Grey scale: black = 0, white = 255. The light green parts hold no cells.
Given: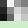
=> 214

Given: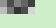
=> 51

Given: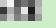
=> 114

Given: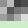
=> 117

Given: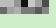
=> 175

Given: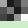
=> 27
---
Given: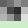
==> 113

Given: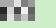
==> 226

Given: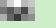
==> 251

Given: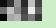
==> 41

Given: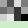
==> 81

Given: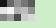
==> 147

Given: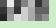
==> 183

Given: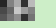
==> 170

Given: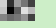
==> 158
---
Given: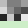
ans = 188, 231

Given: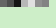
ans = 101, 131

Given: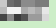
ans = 201, 216

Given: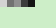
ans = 211, 20

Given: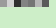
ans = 155, 90

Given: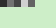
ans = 44, 99

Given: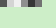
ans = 84, 114

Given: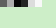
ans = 95, 248

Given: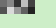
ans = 110, 34

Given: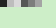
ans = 35, 164
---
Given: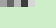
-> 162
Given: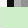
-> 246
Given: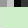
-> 152
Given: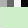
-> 175
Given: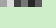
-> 164
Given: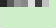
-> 37
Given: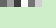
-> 102
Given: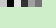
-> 200
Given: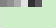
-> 131
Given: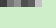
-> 63
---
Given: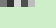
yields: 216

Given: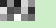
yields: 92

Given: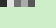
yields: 114

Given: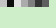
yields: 171

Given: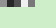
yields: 80

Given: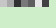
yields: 121

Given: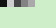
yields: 70

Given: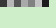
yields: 169

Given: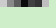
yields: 11
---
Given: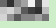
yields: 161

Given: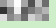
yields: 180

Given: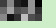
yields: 79

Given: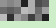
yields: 120

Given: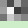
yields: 160

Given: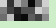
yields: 65

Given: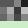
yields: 72

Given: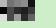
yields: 43

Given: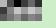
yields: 133
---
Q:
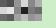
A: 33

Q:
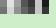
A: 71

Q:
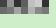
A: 178

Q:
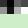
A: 19

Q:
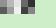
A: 240

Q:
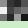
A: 67

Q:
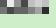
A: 131
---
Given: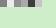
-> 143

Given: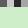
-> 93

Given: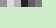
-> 178

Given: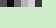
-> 110

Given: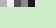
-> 240

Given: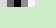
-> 105

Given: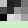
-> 2
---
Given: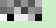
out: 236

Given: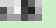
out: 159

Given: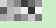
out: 121

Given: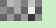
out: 100

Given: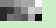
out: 103

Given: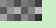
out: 78
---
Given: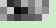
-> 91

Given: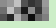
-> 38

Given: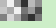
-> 215

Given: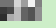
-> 171

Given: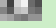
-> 161

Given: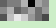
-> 191

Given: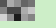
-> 145
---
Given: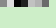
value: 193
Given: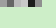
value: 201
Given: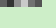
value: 201
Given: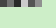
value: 203
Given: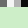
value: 245
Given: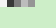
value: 125
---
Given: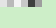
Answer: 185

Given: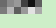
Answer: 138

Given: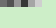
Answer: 82

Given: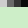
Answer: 106

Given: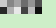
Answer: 133

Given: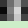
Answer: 110

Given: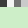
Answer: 244

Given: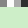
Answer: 252

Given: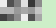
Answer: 81
